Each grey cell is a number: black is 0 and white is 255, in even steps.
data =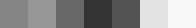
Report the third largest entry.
151
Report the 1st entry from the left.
133
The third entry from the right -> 83

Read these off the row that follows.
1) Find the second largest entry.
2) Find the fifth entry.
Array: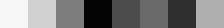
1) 209
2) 75

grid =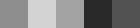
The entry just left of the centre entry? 211
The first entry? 141
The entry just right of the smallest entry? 81

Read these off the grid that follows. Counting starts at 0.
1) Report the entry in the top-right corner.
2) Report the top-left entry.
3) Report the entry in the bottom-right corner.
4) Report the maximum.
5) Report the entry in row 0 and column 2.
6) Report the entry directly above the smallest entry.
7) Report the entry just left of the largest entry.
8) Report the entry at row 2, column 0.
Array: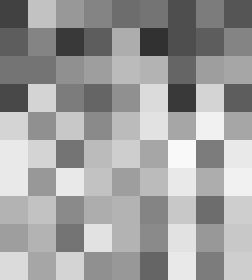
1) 85
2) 65
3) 206
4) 249
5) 152
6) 116
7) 166
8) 116

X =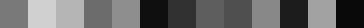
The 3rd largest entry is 162
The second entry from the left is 208
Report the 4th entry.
108
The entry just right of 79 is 136

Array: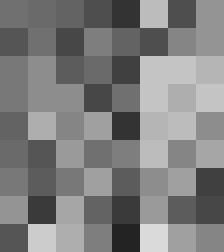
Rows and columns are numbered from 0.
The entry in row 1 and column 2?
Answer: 71
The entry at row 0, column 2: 99
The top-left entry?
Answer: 112
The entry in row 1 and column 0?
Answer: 85
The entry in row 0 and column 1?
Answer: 106
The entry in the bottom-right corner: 133
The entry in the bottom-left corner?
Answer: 85
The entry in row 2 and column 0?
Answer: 120
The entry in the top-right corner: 148
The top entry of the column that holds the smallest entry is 51
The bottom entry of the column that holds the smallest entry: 35
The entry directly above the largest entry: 154
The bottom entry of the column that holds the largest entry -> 218

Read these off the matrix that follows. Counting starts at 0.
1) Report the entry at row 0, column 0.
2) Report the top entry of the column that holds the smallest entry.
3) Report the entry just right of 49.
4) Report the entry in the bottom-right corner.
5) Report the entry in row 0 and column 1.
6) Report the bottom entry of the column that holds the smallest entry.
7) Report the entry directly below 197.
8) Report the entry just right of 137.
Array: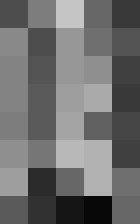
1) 77
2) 103
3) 21
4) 103
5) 125
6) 8
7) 151
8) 77

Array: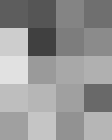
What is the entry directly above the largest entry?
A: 205
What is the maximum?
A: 225
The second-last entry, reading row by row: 146
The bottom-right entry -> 182
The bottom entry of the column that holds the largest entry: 160
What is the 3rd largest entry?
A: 197

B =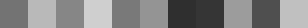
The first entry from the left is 115
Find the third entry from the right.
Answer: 156
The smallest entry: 47

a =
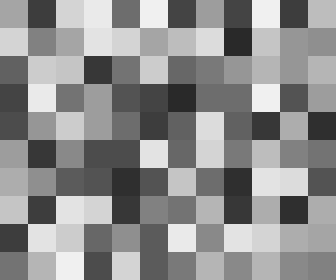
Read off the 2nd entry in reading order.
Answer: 61
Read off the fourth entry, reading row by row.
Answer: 234
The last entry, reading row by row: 129
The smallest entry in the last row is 76
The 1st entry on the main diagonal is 165
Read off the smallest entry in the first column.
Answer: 61
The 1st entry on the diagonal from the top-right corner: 189
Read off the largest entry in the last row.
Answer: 240
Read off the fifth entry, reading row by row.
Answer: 109
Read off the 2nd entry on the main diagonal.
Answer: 129
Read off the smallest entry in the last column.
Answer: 47
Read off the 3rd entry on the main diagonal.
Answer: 197

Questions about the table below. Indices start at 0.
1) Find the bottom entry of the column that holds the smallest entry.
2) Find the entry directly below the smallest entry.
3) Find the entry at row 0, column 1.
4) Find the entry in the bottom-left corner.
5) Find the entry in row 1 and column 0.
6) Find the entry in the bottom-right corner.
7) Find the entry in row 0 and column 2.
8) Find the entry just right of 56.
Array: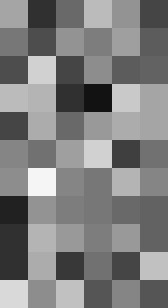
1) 85
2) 153
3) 48
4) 217
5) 119
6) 85
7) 105
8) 113
